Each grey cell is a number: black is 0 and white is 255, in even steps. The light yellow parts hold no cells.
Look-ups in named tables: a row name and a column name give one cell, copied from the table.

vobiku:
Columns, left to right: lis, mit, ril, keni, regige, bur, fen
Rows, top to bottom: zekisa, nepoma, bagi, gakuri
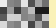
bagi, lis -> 91
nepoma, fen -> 27
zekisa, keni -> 228
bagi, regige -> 144
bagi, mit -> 209
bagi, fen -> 201
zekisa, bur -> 164
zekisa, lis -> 235
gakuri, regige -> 70

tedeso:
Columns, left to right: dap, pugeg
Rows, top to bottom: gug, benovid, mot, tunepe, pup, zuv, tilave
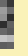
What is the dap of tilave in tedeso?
94
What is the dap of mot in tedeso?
145
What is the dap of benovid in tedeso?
157
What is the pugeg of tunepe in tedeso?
97
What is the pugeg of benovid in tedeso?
108
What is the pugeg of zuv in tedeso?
185
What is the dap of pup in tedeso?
104
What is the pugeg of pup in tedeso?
90
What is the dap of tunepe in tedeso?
46
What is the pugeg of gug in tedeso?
55
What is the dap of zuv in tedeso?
197
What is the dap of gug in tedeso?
105
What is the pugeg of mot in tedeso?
46
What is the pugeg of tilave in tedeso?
99

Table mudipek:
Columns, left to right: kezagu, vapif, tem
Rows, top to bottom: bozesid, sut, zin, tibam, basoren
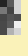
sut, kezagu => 120
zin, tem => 78
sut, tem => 212
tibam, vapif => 91
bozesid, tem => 212
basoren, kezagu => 73
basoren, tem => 212
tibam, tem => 239
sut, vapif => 68
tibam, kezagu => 73
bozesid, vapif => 91
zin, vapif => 84
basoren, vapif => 178

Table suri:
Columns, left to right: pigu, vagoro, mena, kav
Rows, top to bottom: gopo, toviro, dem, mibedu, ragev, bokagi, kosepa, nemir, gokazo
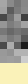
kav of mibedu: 163
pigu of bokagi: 141
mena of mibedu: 138
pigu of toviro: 161
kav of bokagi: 89
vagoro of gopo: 138
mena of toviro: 123
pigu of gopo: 166
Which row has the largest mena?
nemir

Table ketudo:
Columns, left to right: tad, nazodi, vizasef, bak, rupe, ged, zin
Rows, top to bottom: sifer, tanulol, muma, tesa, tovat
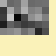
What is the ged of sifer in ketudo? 110
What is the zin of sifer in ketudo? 112
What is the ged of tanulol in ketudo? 137
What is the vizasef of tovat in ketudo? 148
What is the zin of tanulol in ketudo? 95
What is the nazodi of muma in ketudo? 197
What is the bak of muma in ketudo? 72
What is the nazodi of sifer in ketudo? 103
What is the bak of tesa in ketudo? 59
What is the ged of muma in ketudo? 163
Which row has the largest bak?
tanulol

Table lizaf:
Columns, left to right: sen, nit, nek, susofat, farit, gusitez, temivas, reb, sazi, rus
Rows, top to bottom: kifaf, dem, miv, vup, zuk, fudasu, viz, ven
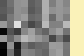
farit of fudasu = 167
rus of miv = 127
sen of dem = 92
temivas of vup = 186
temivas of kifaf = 175
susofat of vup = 112
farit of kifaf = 94
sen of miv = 83
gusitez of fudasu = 151
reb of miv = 107
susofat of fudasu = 185
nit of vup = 116
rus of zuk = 116
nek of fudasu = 140
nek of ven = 38
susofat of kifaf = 149
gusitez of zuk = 118
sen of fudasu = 154

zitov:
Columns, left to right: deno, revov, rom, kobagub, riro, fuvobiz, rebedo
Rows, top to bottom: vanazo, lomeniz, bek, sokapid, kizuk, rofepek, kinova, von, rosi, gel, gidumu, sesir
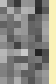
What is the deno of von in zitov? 183
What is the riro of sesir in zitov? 86
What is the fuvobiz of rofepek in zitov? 81
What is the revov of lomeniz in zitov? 174
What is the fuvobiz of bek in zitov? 101
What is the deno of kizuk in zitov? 131

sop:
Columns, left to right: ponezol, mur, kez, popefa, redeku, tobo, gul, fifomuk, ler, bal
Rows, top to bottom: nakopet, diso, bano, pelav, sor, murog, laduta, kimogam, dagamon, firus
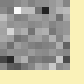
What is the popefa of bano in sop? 134
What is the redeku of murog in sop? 155
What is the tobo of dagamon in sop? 127
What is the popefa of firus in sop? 116
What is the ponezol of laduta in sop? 145
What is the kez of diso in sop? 249
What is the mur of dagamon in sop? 40
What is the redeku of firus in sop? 134
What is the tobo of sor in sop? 170
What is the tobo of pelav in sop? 142
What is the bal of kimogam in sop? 135
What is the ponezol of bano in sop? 189
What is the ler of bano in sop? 113
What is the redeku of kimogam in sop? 155
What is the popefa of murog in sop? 126

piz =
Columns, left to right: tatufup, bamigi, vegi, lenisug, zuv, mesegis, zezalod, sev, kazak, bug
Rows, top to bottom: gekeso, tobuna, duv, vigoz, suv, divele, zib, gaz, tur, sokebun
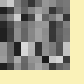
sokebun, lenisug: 101
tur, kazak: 212
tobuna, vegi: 140
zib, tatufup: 150
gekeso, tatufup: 176
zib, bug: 194
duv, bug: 52
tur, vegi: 170
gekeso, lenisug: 91
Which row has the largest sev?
tur

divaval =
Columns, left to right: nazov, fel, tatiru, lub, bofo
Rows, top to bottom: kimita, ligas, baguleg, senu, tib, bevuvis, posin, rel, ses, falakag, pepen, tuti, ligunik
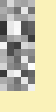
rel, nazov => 175
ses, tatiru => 105
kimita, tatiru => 168
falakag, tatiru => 120
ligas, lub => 230
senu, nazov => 52
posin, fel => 77
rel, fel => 78
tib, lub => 81
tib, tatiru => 249
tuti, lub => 230
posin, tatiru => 63
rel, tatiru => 123
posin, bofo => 200
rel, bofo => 140
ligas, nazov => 172
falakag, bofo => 253
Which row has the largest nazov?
posin

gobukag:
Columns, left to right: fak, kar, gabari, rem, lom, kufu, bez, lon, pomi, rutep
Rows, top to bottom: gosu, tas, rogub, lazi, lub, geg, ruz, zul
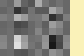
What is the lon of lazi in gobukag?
157
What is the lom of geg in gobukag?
112
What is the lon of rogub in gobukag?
48
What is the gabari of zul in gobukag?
87
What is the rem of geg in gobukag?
154
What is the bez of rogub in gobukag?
138
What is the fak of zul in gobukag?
105
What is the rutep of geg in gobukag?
134
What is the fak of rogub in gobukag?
126
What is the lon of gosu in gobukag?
102
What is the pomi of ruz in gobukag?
72
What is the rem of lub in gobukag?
95
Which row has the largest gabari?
ruz

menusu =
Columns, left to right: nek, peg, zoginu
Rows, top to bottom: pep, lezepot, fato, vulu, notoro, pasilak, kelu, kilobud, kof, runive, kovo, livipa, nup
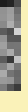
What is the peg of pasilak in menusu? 87
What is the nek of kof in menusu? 92
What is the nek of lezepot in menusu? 146
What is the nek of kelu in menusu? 160
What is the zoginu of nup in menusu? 59
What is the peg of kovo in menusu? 116

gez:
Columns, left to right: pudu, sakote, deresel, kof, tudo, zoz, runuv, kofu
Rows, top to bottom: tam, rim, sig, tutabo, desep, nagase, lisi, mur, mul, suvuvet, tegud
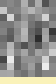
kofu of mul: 124
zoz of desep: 79
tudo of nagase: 109
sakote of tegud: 167
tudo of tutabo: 116
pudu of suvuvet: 116
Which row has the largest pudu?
rim

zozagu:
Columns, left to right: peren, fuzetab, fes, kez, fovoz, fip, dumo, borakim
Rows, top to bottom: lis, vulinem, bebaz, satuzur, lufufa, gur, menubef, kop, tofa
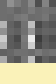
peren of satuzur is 180
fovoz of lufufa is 150
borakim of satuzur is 85
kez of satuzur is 114
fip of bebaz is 110
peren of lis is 110
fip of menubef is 73
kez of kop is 112
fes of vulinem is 102
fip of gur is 60
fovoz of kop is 108
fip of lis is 79

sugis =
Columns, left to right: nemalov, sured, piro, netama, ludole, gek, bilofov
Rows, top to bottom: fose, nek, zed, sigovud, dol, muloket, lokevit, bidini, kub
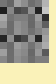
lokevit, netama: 142
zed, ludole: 106
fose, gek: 124
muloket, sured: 142
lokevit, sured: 106
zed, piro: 127
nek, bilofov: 197
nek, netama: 83
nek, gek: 35
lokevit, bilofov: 171

